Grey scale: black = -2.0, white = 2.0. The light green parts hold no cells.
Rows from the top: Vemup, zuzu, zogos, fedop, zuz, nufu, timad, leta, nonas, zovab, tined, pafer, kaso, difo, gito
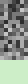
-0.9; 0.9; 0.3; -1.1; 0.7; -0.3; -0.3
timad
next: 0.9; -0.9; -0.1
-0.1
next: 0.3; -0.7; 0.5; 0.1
1.1
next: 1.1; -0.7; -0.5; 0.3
-0.7
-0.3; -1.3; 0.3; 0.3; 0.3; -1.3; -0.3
nufu
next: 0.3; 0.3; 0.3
-1.3

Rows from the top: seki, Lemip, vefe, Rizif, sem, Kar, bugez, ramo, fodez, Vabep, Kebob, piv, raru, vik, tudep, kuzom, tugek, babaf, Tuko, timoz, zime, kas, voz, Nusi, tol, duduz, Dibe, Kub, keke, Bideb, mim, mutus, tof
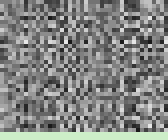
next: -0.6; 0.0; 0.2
0.0
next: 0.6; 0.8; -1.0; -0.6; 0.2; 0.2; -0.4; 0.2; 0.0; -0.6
0.0

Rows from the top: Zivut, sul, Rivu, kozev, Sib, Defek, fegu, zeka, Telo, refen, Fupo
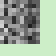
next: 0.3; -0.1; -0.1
0.1
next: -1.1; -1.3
-0.5
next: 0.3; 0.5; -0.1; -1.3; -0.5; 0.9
-0.3
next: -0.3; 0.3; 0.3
-0.3

